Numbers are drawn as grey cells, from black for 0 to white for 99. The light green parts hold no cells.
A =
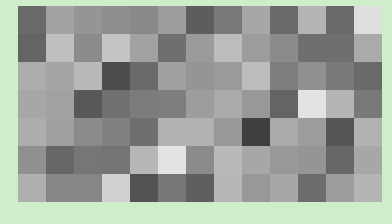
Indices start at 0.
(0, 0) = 41
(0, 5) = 61
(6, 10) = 42
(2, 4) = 41
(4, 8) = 24
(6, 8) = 59
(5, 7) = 72
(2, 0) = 67
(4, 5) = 69
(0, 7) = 47
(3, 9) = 39
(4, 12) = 69
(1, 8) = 61
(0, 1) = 63
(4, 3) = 50
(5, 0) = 56
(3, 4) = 48
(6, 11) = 61
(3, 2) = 34
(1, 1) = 74
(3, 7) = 66
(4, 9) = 66
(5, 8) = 65
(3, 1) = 63
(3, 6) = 61
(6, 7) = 71
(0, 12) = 86

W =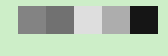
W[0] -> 51
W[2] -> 86
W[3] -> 67

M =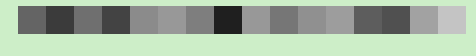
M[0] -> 39
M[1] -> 23
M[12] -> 36
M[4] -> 54
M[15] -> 76

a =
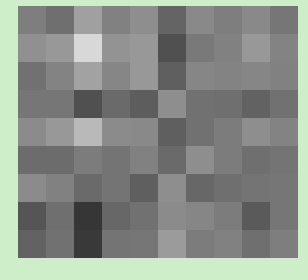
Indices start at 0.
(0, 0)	49
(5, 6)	55
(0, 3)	50
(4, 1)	59
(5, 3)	45
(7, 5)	54
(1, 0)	56
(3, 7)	43
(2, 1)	51
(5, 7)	48
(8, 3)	45
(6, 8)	45
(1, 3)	57
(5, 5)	41
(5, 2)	48
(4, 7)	48
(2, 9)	50
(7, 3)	40
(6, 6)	40
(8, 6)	48
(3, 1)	46
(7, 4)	44
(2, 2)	63
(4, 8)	55
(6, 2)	41
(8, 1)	44
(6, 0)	54
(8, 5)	60
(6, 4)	37

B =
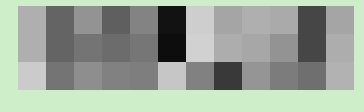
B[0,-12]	68
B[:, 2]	[57, 45, 55]
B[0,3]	37
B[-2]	[68, 39, 45, 42, 46, 5, 81, 67, 65, 57, 27, 67]
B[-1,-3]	48
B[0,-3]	66
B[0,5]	7

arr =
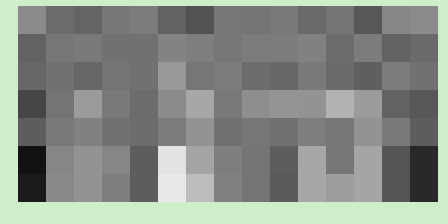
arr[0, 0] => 54
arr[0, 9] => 47
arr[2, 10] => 47
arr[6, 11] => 61
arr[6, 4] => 36
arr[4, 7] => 44
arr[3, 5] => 54
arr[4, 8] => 46
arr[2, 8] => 42
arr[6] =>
[10, 53, 57, 49, 36, 90, 73, 50, 45, 35, 65, 61, 64, 33, 16]
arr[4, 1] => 47
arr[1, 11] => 42
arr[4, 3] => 44
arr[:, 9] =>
[47, 48, 40, 58, 44, 36, 35]
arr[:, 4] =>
[48, 44, 44, 42, 42, 36, 36]
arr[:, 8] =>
[45, 48, 42, 55, 46, 45, 45]
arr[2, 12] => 37
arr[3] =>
[27, 45, 60, 47, 42, 54, 65, 47, 55, 58, 57, 69, 60, 38, 34]
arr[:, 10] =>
[41, 50, 47, 57, 49, 65, 65]
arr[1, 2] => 47
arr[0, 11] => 45
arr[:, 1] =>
[42, 46, 44, 45, 47, 52, 53]
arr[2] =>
[40, 44, 40, 45, 44, 59, 46, 48, 42, 40, 47, 41, 37, 48, 44]
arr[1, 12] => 48

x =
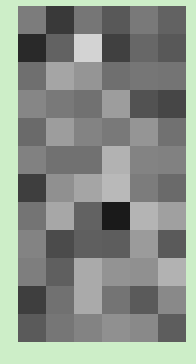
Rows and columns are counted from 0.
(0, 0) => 48
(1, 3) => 25
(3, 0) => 52
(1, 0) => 16
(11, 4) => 53
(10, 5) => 53
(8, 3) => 36
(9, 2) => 66
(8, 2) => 37
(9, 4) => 56
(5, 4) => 51
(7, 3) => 10
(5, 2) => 44
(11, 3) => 56
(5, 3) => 69
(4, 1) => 61
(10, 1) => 44
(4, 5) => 44
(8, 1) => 29
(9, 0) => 49
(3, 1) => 47
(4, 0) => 41

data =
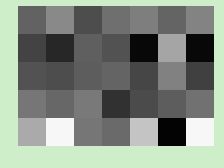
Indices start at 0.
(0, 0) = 38
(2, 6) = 25
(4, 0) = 66
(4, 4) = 76
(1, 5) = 64
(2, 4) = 27
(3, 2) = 47
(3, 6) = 44
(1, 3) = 32
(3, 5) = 36
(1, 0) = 26

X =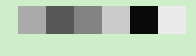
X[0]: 66
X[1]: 34
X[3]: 79
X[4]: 4

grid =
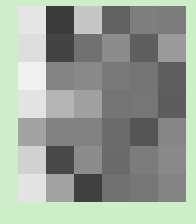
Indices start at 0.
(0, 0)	89
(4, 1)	50
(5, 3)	41
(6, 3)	44
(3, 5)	36
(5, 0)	81
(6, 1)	63
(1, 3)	54
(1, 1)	26
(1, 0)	86
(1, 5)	60
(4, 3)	42
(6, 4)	46

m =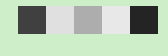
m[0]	25
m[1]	87
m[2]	67
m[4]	14
